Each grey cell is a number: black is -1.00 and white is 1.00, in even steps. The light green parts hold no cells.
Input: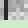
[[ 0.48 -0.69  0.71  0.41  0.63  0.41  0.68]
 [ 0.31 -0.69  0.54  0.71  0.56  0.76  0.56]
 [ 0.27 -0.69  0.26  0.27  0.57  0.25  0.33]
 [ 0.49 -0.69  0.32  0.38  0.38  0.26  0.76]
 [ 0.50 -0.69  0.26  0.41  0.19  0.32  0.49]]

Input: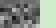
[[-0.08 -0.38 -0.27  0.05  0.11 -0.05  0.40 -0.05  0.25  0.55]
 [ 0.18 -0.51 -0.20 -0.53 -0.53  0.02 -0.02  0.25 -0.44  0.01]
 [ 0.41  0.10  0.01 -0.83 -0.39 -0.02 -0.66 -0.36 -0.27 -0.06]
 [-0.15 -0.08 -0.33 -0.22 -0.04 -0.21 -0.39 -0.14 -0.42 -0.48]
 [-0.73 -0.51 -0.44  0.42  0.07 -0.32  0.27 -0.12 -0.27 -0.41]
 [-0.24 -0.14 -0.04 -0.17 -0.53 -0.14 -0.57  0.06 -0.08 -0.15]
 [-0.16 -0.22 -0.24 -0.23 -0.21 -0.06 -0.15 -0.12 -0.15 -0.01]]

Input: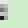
[[-0.78  0.27]
 [ 0.56  0.51]
 [-0.07  0.27]
 [ 0.36  0.50]
 [ 0.80  0.81]]

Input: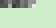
[[-0.33 -0.32  0.37 -0.54 -0.36 -0.08 -0.20  0.28  0.83]
 [-0.43 -0.24  0.05 -0.32 -0.44 -0.07 -0.16  0.18  0.17]]

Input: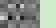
[[-0.38 -0.40  0.18  0.03 -0.28  0.10  0.03 -0.07  0.05 -0.10]
 [-0.11 -0.28 -0.05 -0.09 -0.12 -0.14 -0.06 -0.05 -0.15 -0.17]
 [ 0.66  0.33 -0.88 -0.31  0.32 -0.77 -0.35 -0.26 -0.38  0.06]
 [ 0.18  0.10 -0.38 -0.10 -0.03 -0.26 -0.20 -0.18 -0.11  0.02]
 [-0.06 -0.16 -0.04 -0.01 -0.26  0.03 -0.11 -0.04 -0.05 -0.14]
 [-0.33 -0.20  0.39  0.21 -0.61  0.57 -0.07  0.05  0.18 -0.24]
 [-0.01 -0.11 -0.31 -0.14 -0.02 -0.28 -0.10 -0.17 -0.10  0.04]]

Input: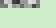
[[ 0.00 -0.04  0.72  0.15  0.31 -0.15  0.26  0.30 -0.44 -0.06]
 [-0.17  0.63  0.52 -0.48 -0.60  0.20  0.20  0.73  0.64  0.07]]
